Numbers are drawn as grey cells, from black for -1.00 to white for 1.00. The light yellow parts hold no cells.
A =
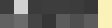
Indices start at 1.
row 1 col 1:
-0.52
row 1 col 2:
0.64
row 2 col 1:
-0.24
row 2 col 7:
-0.28

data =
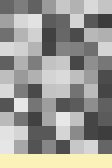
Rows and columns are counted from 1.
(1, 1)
-0.20
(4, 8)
0.67
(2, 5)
-0.21
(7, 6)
-0.10
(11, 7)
0.68
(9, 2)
-0.09
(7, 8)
-0.46
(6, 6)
0.49
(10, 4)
-0.31
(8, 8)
-0.25
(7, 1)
0.70
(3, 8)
0.38
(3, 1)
-0.12
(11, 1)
0.80
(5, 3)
-0.02
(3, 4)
-0.49
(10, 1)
0.77
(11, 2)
0.31
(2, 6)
0.66
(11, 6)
0.56
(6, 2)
0.21
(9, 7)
-0.46
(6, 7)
0.22
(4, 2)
0.64
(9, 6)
0.51
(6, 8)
-0.40

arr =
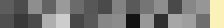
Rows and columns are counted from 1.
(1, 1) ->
-0.27
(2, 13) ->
0.31
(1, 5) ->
0.21
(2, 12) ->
-0.63
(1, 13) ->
-0.43
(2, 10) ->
-0.85
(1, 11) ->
-0.08
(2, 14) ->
0.25
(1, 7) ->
-0.32
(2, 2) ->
-0.55

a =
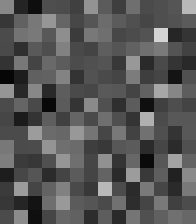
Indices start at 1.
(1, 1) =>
0.07
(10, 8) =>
-0.45
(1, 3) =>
-0.89
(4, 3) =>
-0.30
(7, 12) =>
0.31
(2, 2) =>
-0.24
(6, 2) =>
-0.77
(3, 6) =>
-0.54
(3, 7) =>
-0.06
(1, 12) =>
-0.38
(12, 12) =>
-0.32
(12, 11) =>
-0.92
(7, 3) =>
0.07
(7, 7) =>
-0.44
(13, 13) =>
-0.74
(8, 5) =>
-0.29
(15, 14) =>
-0.40
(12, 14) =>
-0.22
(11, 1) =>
-0.06
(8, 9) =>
-0.63
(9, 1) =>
-0.45
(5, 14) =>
-0.68
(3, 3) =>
-0.05
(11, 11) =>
-0.66
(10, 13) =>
-0.59
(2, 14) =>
-0.29
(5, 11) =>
-0.67
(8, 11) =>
-0.88
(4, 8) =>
-0.26
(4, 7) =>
-0.47
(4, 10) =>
-0.24
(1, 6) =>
-0.50
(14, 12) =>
-0.45
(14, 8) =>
0.45
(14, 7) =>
-0.56
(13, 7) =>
-0.46
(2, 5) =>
-0.21

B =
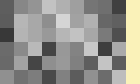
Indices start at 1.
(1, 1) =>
-0.26
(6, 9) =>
0.48
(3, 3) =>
0.32
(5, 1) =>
-0.18
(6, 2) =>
-0.11
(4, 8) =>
-0.51
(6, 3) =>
-0.02
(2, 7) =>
0.39
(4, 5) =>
0.19
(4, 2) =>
0.08
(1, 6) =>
0.25
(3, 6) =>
0.52
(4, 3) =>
0.45
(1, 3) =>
0.16
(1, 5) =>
0.38
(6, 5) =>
0.01
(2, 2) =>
0.43
